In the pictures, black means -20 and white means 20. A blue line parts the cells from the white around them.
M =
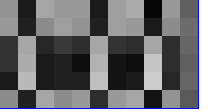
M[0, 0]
3
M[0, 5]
-16
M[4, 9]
-14
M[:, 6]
[5, 5, -12, -17, -17, 4]
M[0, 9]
4
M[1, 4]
3
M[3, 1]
7
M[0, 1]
-16
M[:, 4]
[4, 3, -13, -18, -15, 4]
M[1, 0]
4
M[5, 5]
-13
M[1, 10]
-3
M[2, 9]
-13
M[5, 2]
6
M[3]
[-12, 7, -16, -15, -18, 8, -17, -18, 11, -13, -5]
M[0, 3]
4
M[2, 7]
-13
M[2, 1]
6
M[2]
[-12, 6, -14, -11, -13, 6, -12, -13, 6, -13, -4]

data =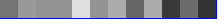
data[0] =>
-2
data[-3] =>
-11
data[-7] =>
3
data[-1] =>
-12

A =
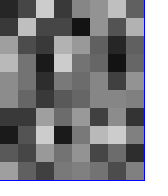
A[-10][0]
-14
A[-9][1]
10
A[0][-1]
-5
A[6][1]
-11
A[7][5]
9
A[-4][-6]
5
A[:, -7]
[-9, 10, -8, -2, -2, -4, -11, -7, -9, -5]
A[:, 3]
[-11, -9, 8, 12, -1, -6, -3, -16, -2, -1]
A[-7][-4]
-2
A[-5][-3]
1
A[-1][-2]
-8
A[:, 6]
[10, -7, -14, -17, -10, 1, 2, 12, -3, -8]
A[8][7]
-13
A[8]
[-6, -9, 4, -2, 3, -9, -3, -13]
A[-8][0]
5
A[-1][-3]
-2
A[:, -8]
[-14, -11, 5, 9, 2, 2, -11, -16, -6, 5]
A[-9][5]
3
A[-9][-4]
-17

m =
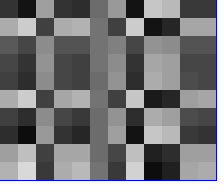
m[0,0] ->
-12
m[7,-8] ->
-14
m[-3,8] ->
11
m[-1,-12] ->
8
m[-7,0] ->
-9
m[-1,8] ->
-18
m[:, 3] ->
[-12, 7, -7, -9, -9, 6, -9, -12, 6, 7]
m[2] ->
[-6, -9, 2, -7, -7, -2, 0, -9, 3, 2, -7, -7]
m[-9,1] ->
12
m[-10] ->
[-12, -17, 5, -12, -13, -3, 4, -17, 11, 9, -11, -11]
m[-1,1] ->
14
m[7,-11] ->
-18
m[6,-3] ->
5
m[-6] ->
[-10, -13, 2, -9, -10, -3, 3, -13, 7, 5, -8, -9]
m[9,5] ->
-2
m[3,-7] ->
-2
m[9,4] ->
9
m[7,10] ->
-11
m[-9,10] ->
6
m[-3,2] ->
4
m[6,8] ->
7
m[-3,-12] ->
-13
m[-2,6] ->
-9
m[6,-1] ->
-9
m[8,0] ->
5
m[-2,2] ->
-10
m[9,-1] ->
7
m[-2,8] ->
-15
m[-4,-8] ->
-11

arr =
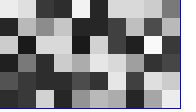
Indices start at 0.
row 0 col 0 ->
17
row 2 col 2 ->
14
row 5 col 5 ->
9
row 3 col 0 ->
-15
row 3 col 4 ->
7
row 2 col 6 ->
-10
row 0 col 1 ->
15
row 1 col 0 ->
-14
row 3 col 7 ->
5
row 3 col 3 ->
12
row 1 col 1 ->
9
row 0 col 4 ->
18
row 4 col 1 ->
-11
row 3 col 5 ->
16
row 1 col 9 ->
9
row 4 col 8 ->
15

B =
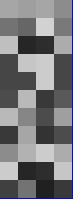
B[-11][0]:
6
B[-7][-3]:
-9
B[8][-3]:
8
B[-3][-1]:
7
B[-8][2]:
12
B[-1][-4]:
-10
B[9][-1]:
11
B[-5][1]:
1
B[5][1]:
9
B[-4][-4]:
-11
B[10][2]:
-15
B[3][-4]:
-9

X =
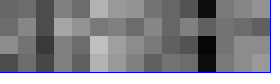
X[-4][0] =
-4
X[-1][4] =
-5
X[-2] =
[2, -2, -11, 0, -3, 10, 5, 2, -1, -5, -7, -19, -2, 2, 2]
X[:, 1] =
[-3, 1, -2, -3]
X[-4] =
[-4, -3, -8, 0, -3, 8, 4, 3, -2, -4, -7, -18, -1, 1, 3]
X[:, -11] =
[-3, 3, -3, -5]
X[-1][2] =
-9
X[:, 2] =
[-8, -8, -11, -9]
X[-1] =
[-8, -3, -9, 0, -5, 8, 4, 0, -5, -2, -3, -18, -1, 2, 4]

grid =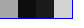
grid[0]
6
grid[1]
-18
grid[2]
-16
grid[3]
13
